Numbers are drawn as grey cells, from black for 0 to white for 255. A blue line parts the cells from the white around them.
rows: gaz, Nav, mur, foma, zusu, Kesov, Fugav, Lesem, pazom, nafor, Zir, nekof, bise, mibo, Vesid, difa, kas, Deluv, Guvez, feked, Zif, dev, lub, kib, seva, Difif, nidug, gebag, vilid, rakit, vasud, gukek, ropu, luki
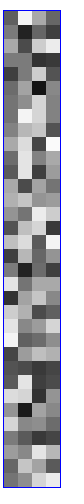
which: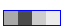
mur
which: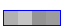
mibo
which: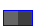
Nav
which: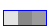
lub
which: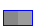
lub

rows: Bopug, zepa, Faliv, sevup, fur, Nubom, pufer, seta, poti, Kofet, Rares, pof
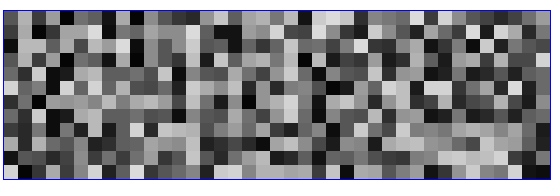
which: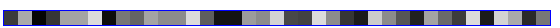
zepa
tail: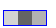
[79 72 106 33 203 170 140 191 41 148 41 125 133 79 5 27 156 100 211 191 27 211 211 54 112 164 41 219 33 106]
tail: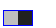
[47 72 41 13 164 191 140 72 27 140 133 27 170 185 191 148 140 106 72 197 164 156 94 33]

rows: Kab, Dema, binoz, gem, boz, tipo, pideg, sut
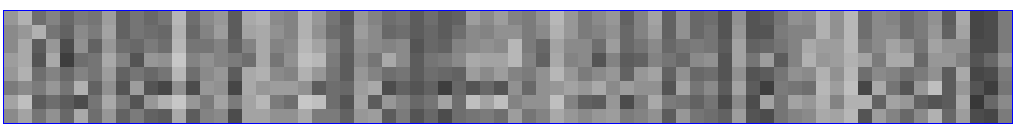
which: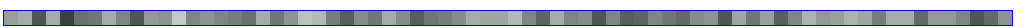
gem
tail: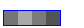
[151 177 199 151 123 163 123 163 183 123 110 199 191 110 84 163 92 151 131 104 117 163 110 191 163 191 131 145 145 191 131 98 92 151 76 123 169 123 117 98 117 76 138 76 163 117 163 151 177 131 177 177 98 163 151 98 84 92 169 56 104 138]
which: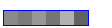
tipo

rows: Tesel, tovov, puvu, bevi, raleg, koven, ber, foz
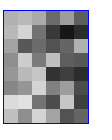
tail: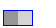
[128 157 76]
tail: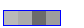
[94]

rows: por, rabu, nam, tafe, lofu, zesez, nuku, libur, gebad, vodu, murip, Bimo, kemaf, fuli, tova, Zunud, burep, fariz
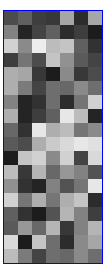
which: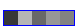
Bimo
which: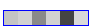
murip
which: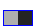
libur
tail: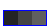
[44 62 28]
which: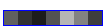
tova
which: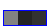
nuku
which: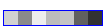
nam

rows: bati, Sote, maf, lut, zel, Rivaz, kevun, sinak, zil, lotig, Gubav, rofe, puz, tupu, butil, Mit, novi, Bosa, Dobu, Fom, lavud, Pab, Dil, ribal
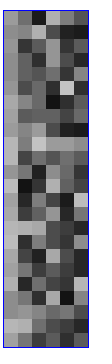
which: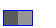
maf
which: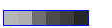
Dil
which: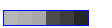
Mit
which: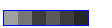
Dobu

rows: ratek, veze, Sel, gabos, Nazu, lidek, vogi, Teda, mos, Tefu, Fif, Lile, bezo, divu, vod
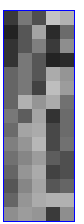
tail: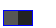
[43]
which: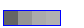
divu
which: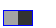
Teda

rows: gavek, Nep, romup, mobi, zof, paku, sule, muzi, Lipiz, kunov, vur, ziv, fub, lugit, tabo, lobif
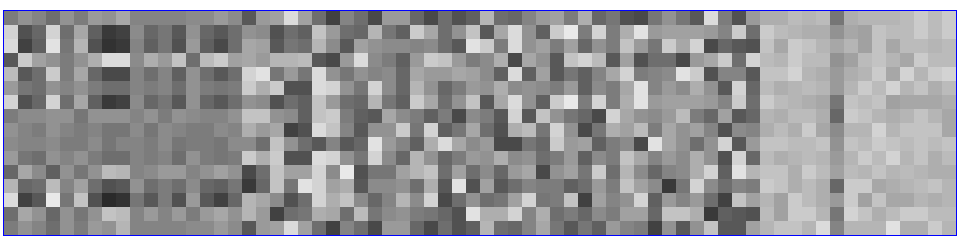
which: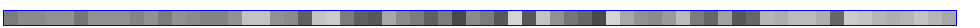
muzi
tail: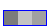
[139 57 118 211 139 110 132 124 203 195 174 187 174 103 203 203 167 174 181 187 195 181]
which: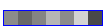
lugit
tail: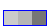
[211 195 174 187 203 203 187 187]
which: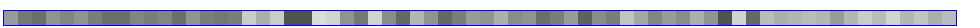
vur
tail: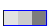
[219 146 161 124 161 103 146 124 195 154 118 203 167 211 73 103 88 81 195 167 203 195 181 167 181 161 195 167 187 187 181 187]
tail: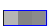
[154 154 132 146 161 146 73 110 195 161 161 211 139 233 81 118 118 161 181 195 110 161 110 139 103 154 167 73 146 161 118 203 110 181 139 103 132 139 174 211 96 226 181 195 195 174 203 187 161 187 181 195 181 187 181 174 174]

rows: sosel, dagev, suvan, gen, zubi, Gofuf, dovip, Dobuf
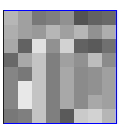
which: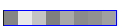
Gofuf
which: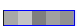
gen
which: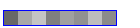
gen
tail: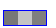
[168 139 145 160]
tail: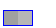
[145 174]

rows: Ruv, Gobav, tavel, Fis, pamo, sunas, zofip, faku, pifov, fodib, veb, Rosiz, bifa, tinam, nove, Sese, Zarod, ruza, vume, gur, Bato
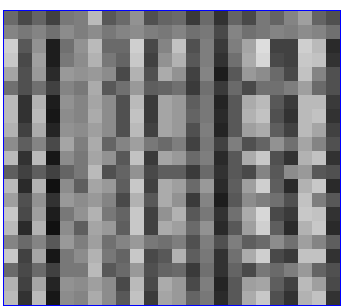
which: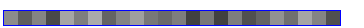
fodib
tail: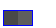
[94 58 106 50 88 73 132 88 140 153 88 80]
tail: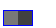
[126 80 100 146 112 165 132 80]
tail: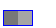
[146 88 194 58 165 153 106 126 42 88 171 200 80 50 178 194 50]

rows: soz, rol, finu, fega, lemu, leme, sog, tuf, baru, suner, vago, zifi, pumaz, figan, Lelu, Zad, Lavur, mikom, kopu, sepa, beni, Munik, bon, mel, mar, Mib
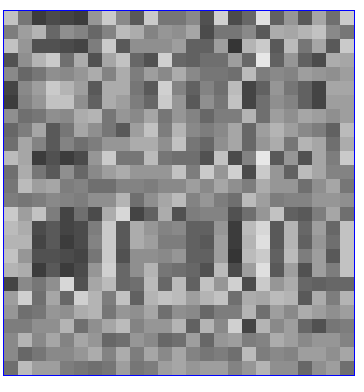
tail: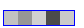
[150 172 103 97 103 103]
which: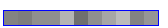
figan
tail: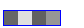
[89 166 111 202]

